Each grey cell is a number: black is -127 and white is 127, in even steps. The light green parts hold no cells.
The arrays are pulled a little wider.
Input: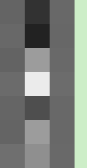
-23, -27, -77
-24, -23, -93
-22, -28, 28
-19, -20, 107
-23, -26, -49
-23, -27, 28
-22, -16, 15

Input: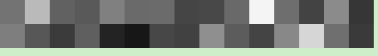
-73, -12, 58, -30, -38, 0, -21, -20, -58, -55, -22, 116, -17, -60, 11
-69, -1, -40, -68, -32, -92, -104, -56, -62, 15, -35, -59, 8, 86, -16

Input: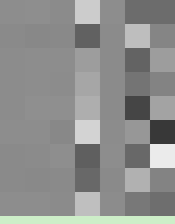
-19, 13, 14, 11, 76, 13, -19
5, 10, 8, 9, -30, 11, 62
29, 12, 13, 13, 29, 11, -28
3, 12, 13, 12, 38, 11, -11
35, 12, 15, 15, 46, 11, -58
-71, 13, 13, 8, 83, 12, 23
107, 10, 11, 14, -32, 13, -23
3, 10, 9, 10, -23, 10, 49
-17, 13, 13, 11, 63, 12, -7

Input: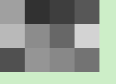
-40, 32, -78, -65
83, 57, 12, -24
-12, -47, 21, 8

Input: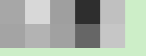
64, 39, 88, 31, -81
70, 36, 51, 33, -25

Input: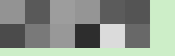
-43, 19, -38, 29, 21, -36
-23, -52, -6, 24, -82, 91
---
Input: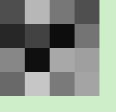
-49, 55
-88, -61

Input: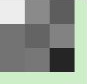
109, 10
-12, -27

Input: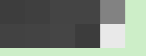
-66, -64
-61, -60

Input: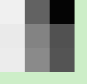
112, -29
106, 3

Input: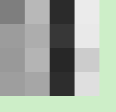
-1, 56
28, 45

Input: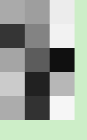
42, 30
-74, 3

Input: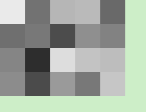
106, -13
-16, -7
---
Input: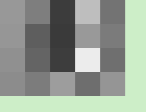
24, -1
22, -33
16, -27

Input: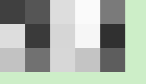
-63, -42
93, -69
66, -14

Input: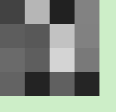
-61, 54
-34, -39
-21, -33

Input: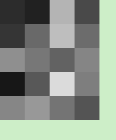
-83, -94
-74, -22
15, -8

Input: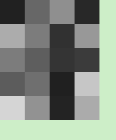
-94, -24
44, -3
-3, -33

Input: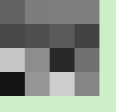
-28, -3
-55, -48
69, 13

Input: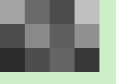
35, -20
-50, 9
-83, -50
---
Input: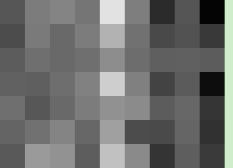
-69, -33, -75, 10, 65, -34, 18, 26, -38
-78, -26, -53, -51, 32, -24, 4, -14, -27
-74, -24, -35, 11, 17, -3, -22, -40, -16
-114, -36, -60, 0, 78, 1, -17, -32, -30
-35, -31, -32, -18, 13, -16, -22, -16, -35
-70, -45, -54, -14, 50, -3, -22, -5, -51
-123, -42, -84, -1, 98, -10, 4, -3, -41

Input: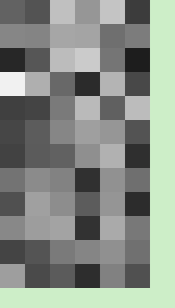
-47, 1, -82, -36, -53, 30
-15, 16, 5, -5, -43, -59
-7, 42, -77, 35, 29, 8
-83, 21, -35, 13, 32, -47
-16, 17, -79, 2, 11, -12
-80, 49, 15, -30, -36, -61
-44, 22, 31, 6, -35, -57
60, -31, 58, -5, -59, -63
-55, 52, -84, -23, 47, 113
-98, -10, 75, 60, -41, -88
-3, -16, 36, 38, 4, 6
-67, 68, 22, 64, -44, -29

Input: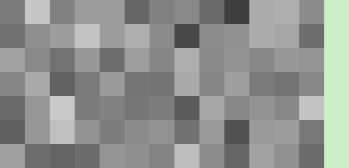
-20, 16, 34, -25, 14, 61, 3, 15, 21, -19, -28, -18, 31
-7, 29, 26, -45, 26, -14, 19, 11, -2, 19, 63, 23, -31
67, 7, 19, 8, 37, -36, -2, -8, 2, -4, 73, 23, -22
8, -12, -5, 30, 6, 42, -12, -10, 27, -4, -29, 42, 6
21, 23, 7, 19, 9, 46, 6, 30, -18, 25, -13, 9, 33
-17, 37, 43, 16, 14, -55, 11, 46, 29, 67, 29, 15, -14
12, 46, 44, -65, -21, 9, 1, -25, 28, 28, 1, 70, -4

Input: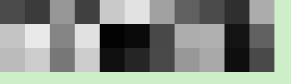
-54, -113, 40, 24, -54, -90, -112, 76, -8, 76, 58
-30, -107, 48, 45, -55, -117, -124, 97, 4, 105, 67
44, -80, -52, -31, 33, 98, 73, -63, 22, -68, -52

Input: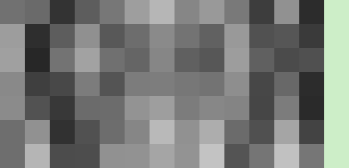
-9, 65, -10, -43, 67, 19, 37, 18, 17, -50, -51, 53, -17
-60, 37, -47, -20, 45, 17, 57, 6, -18, -46, -78, 17, -17
-85, -3, -57, 4, 7, -3, 30, 19, -19, -20, -71, -45, 11
-83, -23, -56, 14, -12, -8, -2, -3, -43, -3, -55, -64, 9
-47, -52, -31, 29, -40, -31, 6, -26, -15, 34, -12, -88, 32
-69, -41, -46, 25, -30, -12, 10, -18, -39, 16, -34, -81, 29
-83, 17, -66, -6, 25, 6, 54, 30, -8, -34, -76, -21, -14

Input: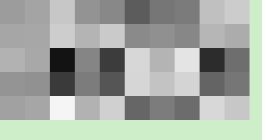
71, 88, -19, -3, -25, 80, 50, 117, 38, 33
-9, -27, 84, 67, 86, -42, -3, -69, 17, 20
-17, -83, 100, 52, 87, -67, 5, -108, 40, 50
44, 54, 7, 16, 10, 74, 52, 77, 39, 38
76, 64, -4, -9, -35, 8, 19, 71, 36, 28

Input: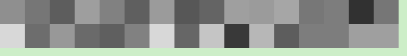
31, 31, -2, -2, -34, 55, -70, 69, -25, 88, 1, -32, -21, 24, -18, 88
-9, -78, -2, -8, 38, 27, 31, -27, -40, 27, -32, 1, 30, -34, -9, 15

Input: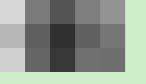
-17, -15, -71, -26, 80
-8, -30, -79, -32, 55
19, -1, -43, -5, 87
